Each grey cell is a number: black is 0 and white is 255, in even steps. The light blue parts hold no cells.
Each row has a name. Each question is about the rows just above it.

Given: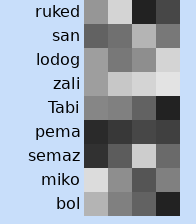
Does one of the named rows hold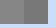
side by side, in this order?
no
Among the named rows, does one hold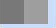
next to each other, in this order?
no
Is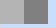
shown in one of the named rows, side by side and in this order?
yes
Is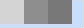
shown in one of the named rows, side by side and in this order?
no
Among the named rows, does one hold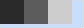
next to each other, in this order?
no
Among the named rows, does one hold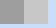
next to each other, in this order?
yes
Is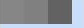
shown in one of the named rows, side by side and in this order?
yes

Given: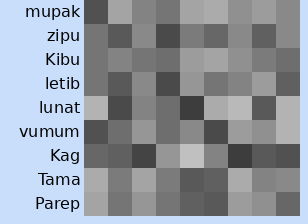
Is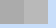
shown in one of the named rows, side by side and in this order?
yes
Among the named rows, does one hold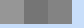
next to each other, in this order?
yes
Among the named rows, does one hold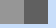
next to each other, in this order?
no
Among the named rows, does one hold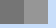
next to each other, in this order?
yes
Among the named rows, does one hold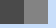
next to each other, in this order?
yes
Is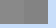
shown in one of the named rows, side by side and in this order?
no

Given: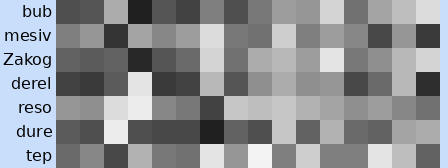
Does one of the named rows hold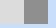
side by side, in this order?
no
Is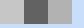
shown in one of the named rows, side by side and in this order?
yes

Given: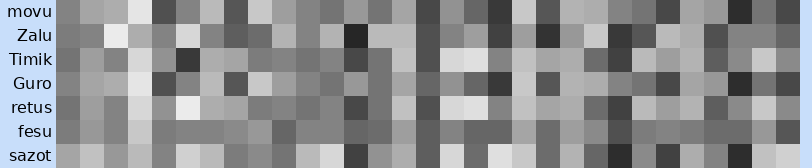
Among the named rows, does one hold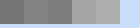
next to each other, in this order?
no
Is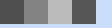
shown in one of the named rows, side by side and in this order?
yes
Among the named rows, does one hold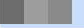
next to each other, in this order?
yes
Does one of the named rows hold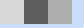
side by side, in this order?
no
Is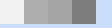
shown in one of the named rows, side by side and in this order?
no
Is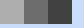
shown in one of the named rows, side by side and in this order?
yes

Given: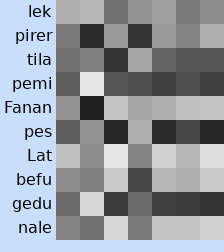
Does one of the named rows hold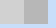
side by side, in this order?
yes
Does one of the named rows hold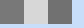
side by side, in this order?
no
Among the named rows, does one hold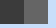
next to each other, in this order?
no

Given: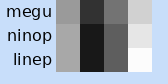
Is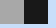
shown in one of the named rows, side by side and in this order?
yes
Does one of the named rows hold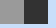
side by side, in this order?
yes
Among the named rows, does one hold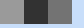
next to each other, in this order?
yes
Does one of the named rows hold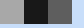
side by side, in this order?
yes
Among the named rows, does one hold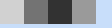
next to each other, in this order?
no
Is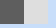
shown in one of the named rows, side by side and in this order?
no
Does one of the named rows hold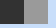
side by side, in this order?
no

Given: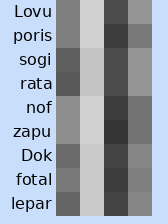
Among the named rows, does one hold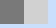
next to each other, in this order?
no
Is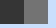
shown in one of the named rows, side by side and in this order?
yes
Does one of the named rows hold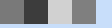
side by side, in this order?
no
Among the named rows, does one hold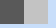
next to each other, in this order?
yes
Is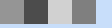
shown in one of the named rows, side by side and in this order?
no

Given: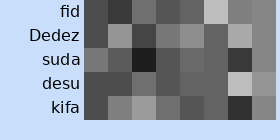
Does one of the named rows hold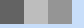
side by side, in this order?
yes
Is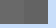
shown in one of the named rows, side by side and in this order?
yes
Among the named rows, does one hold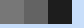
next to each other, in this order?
no
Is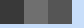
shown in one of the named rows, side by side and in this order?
yes
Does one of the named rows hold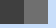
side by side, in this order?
no
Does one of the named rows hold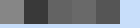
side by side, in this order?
no

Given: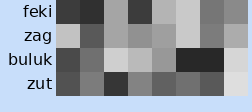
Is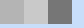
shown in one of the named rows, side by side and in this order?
yes
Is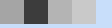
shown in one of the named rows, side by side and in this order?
yes

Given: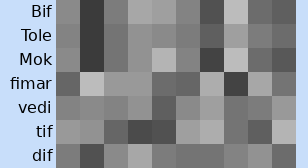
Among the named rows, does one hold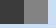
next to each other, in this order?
no
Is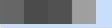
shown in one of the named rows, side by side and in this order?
yes
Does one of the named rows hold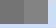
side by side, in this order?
yes
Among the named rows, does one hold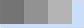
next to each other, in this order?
yes
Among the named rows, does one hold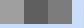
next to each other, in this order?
no

